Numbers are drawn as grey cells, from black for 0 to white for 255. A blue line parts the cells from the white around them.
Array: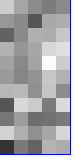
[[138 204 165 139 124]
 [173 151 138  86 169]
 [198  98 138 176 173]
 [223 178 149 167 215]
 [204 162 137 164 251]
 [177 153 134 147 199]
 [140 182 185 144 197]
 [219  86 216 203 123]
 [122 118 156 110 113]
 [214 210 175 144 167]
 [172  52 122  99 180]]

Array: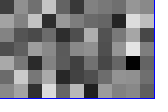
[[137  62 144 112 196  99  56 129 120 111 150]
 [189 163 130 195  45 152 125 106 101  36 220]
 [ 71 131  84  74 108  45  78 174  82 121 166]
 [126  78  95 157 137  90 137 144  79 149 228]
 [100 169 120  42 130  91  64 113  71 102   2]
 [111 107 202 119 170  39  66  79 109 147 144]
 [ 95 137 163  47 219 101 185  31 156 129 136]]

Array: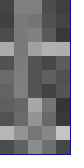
[[ 63  68 127 127  77]
 [ 68  65 122 116  81]
 [ 57  75 122 129  90]
 [173 170 121 160 176]
 [ 93  81 124  83  71]
 [ 81 107 125  82  96]
 [ 84  99 127  83  66]
 [ 53  95 102 167 116]
 [ 58  82 106 148 105]
 [196 182 147 118 135]
 [ 70  76  98 140 111]]

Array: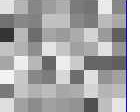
[[135 226 180 135 156 173 123 116 234]
 [169 113 136 130 193 193 136 124 187]
 [ 95  52 184 109 165 154 171 211 155]
 [150 194 177 142 227 197 161 170 224]
 [ 95 165 238 183 103 237 202 101 101]
 [162 242 200 136 124 215 110 223 147]
 [187 122 196 177 188 167 172 212 181]
 [229 222 162 139 161 154 146  80 190]]

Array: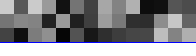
[[ 76 203  88 203 154  18 116  65 167 131 177  13  16  85]
 [100 117 135 131  34 154  32  63 157 121  47  45 141 199]
 [175  67  15 124 144   6  83  23  47  61  70  71 189 131]]

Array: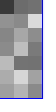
[[113  57 108]
 [218 146 138]
 [141 134 167]
 [122 139 190]
 [114 187 115]
 [162 172 214]
 [138 159 180]]

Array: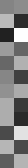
[[140 132]
 [ 44 186]
 [254  33]
 [101 156]
 [177 103]
 [ 64 134]
 [171 145]
 [ 57 173]
 [ 42 173]
 [226  74]
 [ 74 182]
 [180  93]]
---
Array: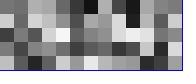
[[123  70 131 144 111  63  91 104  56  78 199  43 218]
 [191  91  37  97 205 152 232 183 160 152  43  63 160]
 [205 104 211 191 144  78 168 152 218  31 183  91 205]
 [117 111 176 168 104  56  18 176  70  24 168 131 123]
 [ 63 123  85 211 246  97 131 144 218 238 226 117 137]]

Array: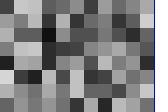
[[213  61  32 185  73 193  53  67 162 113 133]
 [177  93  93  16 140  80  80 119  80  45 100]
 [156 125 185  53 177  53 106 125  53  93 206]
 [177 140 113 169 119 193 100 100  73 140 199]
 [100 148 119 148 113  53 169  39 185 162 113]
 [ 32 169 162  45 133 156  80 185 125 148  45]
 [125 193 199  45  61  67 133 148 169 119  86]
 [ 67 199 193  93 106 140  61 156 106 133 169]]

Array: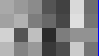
[[210  84 191  43 125 146 146]
 [185 132 153  57  78 203 117]
 [169 153 139  84  65 217 110]
 [161 177 125 104  71 223 117]]

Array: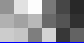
[[177 162 184 105  84  48]
 [204 197 126 211  55  99]
 [146 225 253 120  70  40]]

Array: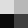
[[ 11  64]
 [222 184]]

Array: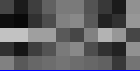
[[ 15   9  49  77 129 137  89  34  49 151]
 [ 49  21  62  83 122 137  77  49  34 145]
 [ 70  27  62  97 122 122  83  56  27 145]
 [129  89 103 109 116 109 103  97  56 116]
 [194 194 159 159  89  70 129 179 151  70]]

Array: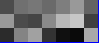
[[153  76  69 138 184 199  63]
 [ 76 112 119 106 126 153  99]
 [ 43 132 161  51  16  10 169]]

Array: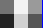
[[ 35 209  86]
 [115 243 154]]
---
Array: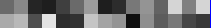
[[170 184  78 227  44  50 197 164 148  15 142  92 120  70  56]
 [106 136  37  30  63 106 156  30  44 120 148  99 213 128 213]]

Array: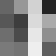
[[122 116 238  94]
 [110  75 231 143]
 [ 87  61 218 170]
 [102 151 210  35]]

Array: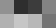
[[177 198 184 116]
 [145  46  60 131]]

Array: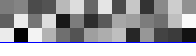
[[235   3 243 179 111  83 159 173 191  38 151  67  59  18]
 [ 95 235 117 221  24 124  45  89 167 159 124 111 191 250]
 [124 132  75  83 185 221 103 229  75 199  51 138 205 145]]

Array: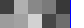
[[156 162 210  71 109]
 [ 63 176 136 122  56]]

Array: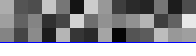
[[132  69 139  28 181  54  42 165   5  84  92 189 152 159]
 [159  98 132  48  69 211 110 145 125 145 181  62  98 232]
 [173  84  77 197 118  20 204 152  62  42  36 118  28  77]]

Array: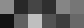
[[ 19  97 191  82  61 104]
 [141  40  69  47 133 118]]
